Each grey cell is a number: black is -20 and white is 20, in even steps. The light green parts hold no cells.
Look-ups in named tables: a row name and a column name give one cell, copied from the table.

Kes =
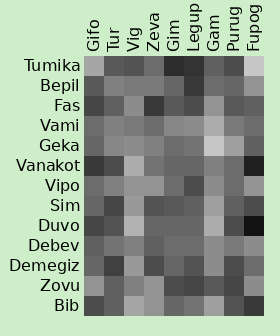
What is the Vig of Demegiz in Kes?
4
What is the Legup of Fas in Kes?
-8
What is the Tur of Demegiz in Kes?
-10
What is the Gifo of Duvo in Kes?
-9
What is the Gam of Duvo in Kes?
7
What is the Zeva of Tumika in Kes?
-3

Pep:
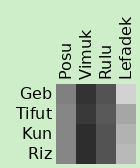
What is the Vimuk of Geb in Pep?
-12
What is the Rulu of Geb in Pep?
-7
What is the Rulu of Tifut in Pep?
-6
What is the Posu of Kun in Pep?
1
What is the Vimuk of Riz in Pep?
-13
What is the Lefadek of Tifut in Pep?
6
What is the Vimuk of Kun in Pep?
-13
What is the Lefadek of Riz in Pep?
9
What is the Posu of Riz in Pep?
1
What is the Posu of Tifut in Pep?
1
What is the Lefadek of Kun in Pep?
8
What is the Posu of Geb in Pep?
0
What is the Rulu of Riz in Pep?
-7
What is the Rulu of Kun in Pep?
-7
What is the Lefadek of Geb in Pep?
13
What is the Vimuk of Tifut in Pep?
-11

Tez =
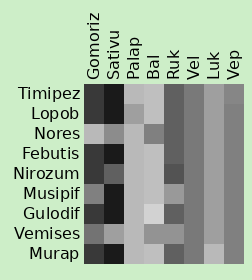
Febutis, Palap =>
9
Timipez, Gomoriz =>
-11
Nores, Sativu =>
2
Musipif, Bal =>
10
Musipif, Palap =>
9
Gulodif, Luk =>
5
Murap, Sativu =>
-16

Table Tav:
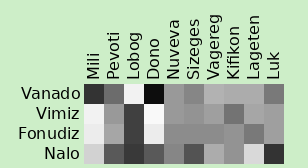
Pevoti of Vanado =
-3
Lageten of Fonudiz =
-1
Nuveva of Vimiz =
4
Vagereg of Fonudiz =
2
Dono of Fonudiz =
17
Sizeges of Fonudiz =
2
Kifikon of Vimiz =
-2
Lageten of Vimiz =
6
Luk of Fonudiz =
5
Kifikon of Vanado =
7
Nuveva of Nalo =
1
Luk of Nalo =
-12
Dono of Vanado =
-18
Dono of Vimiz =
19
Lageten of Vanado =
7
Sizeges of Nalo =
-7
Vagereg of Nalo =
7
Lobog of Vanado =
18
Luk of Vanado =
-1
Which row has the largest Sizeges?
Vimiz

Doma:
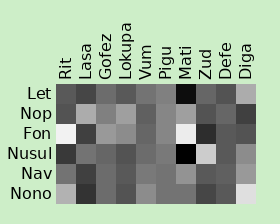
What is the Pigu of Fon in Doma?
1
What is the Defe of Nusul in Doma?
-6
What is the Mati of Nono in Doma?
-2
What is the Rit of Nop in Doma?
-7
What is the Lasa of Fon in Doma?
-10
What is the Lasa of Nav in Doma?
-10
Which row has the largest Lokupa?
Nop

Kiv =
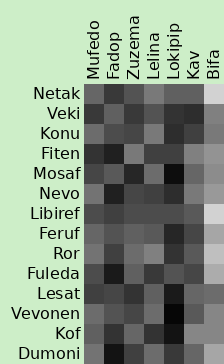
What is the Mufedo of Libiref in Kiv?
-8
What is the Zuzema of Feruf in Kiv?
-5
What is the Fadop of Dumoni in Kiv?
-17
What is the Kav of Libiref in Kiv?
-6
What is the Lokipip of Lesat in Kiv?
-16
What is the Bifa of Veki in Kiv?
0
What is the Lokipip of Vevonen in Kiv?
-19
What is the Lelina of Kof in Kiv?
-12
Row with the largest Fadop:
Veki

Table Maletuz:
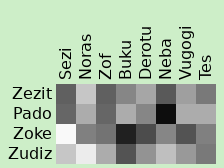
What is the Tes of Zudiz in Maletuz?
-1
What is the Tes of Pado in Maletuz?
7
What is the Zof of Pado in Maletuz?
-4
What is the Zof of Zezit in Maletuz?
-5
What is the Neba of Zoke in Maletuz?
1
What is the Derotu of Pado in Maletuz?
1
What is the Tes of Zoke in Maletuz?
0
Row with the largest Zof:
Zudiz

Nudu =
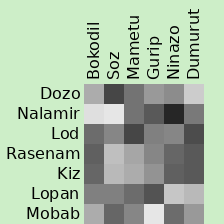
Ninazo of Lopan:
11
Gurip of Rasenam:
1
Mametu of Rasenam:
6
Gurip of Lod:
0
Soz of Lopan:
0
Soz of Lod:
1
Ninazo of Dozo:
2
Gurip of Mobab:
16
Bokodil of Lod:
-3
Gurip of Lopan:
-7
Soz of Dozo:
-9
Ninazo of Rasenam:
-4
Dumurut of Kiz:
-6
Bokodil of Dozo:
7
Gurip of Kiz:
3
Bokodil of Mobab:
7

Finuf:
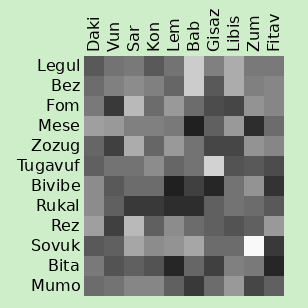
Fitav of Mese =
-3
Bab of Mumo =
-11
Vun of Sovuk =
-5
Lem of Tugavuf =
-4
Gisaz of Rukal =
-5
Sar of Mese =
0
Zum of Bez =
0
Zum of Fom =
3
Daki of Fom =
-1
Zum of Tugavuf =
-6
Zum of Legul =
-1
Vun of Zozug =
-10
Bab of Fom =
-3
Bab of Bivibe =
-10
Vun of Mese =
4
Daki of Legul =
-6
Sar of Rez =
9

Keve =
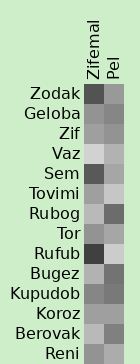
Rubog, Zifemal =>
9
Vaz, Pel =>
8
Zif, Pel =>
3
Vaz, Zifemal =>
13
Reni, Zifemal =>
3
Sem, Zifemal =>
-6
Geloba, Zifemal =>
3
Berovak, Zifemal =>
9
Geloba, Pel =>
1
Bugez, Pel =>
-2
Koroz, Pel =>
5
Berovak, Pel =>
0
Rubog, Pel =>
-3
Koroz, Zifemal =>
5
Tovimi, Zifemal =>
5
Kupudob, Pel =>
-1
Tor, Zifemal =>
3
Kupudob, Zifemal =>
1
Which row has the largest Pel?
Rufub

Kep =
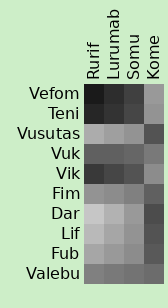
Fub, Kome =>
-6
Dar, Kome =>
-8
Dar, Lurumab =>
8
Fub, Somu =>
2
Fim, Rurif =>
3
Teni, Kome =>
3
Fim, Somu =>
0
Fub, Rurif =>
6
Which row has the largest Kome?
Vefom

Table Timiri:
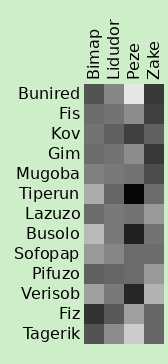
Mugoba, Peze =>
-2
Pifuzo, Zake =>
4
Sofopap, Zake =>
-3
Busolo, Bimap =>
9
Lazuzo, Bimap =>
-3
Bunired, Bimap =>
-7
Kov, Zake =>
-5
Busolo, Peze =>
-15
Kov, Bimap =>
-2
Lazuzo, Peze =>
-2
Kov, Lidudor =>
-5

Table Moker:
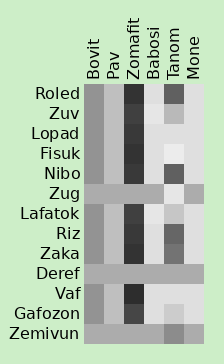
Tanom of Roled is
-5
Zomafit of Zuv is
-10
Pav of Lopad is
10
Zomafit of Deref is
7
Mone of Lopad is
15
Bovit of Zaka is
3
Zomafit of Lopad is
-11
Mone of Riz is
15
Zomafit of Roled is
-12
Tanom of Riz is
-4
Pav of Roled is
10
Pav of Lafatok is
10
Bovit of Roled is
3
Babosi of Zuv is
16
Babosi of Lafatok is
16
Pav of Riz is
10
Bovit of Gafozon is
3
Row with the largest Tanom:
Fisuk

